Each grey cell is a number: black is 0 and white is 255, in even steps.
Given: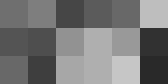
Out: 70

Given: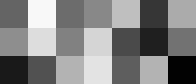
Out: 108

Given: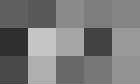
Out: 138

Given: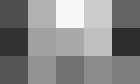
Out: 247

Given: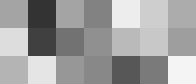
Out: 164

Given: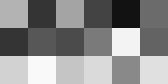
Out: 164

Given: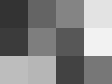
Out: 132

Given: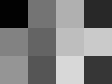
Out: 176
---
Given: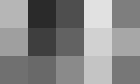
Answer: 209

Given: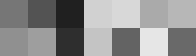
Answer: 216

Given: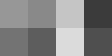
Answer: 197

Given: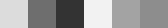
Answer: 220

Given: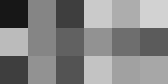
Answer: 202

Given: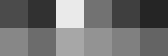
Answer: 167
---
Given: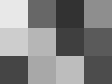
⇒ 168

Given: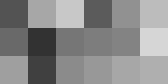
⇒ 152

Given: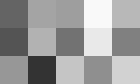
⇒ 197

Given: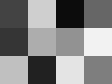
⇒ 33

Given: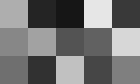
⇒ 193

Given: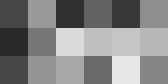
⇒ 105

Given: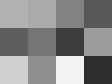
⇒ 142
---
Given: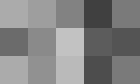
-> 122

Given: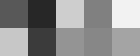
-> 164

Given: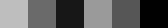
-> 1

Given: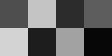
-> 7

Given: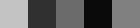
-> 128

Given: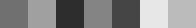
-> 187

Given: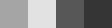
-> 53

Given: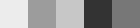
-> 119
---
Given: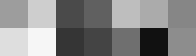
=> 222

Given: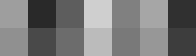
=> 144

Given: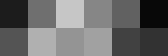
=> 84

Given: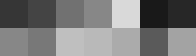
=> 135

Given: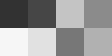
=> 246

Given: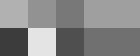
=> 60

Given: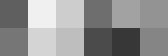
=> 118

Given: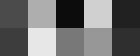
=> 61
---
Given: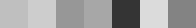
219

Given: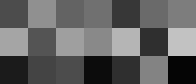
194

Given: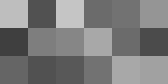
197

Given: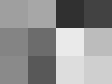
234

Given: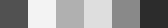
243

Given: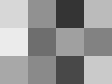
235

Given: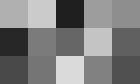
218

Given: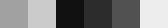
237

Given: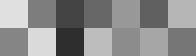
224
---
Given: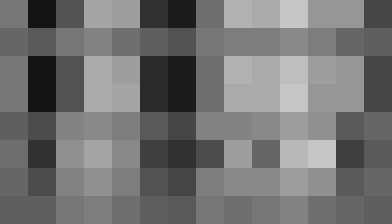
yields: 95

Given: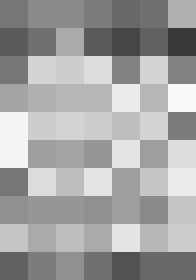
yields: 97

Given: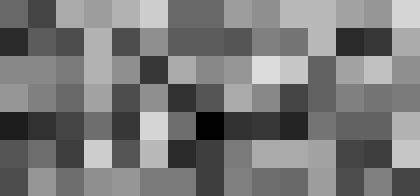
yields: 77

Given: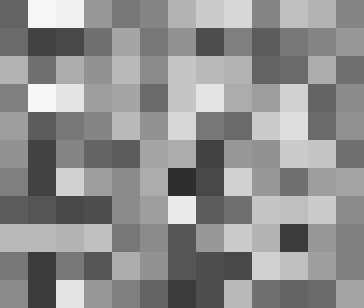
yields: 139

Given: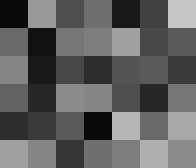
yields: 160

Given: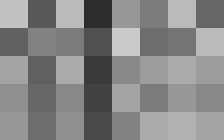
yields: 151
